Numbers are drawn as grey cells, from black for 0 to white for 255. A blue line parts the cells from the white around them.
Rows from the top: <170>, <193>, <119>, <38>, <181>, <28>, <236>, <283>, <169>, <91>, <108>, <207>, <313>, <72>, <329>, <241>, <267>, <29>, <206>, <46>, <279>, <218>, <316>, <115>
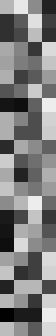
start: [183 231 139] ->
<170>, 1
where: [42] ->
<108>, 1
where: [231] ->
<170>, 2

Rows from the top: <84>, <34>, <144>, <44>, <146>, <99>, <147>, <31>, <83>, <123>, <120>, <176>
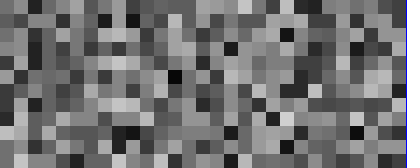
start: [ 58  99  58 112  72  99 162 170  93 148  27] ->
<44>, 7
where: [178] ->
<147>, 12
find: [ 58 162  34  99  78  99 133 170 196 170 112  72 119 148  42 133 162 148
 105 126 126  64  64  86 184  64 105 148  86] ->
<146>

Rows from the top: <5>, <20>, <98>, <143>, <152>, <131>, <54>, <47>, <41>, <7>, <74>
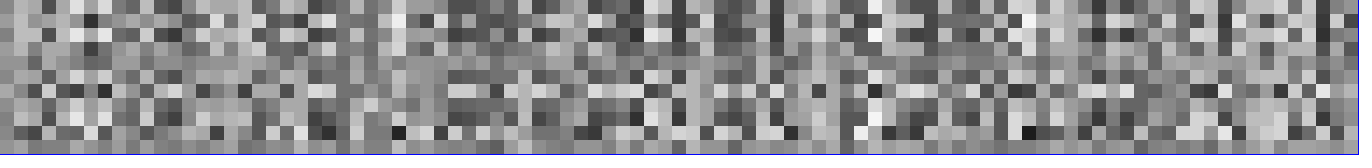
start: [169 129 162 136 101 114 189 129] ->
<143>, 10
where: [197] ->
<20>, 40
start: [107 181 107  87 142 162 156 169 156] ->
<47>, 10
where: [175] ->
<131>, 64
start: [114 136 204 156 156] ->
<5>, 27

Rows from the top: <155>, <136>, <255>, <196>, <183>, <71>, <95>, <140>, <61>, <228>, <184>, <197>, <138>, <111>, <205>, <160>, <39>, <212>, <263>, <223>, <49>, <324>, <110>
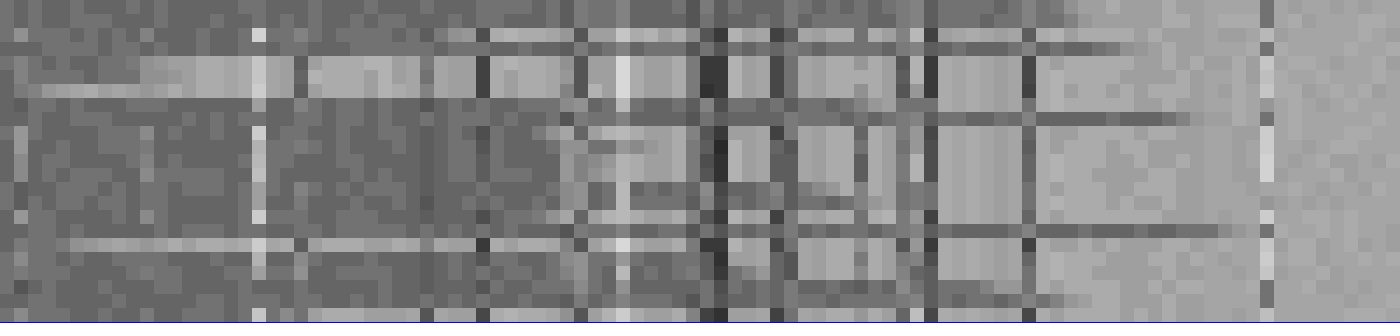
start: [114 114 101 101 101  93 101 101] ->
<160>, 26
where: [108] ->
<61>, 73

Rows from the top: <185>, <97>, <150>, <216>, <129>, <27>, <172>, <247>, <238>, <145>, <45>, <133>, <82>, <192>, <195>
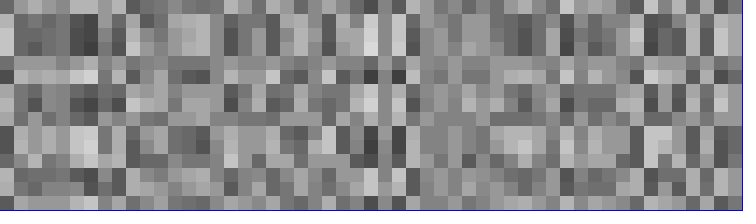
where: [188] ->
<27>, 30
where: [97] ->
<97>, 17
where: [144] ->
<82>, 35
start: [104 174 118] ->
<247>, 21
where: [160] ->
<195>, 12
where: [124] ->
<82>, 12

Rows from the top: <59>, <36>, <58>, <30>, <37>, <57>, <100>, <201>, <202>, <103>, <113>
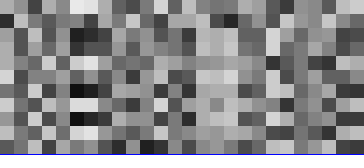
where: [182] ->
<58>, 15
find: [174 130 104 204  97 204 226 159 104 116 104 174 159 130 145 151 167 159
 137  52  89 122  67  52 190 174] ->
<37>
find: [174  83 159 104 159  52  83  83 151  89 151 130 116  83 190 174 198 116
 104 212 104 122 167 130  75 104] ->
<30>
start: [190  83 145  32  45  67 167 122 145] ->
<58>, 3
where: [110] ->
<103>, 5

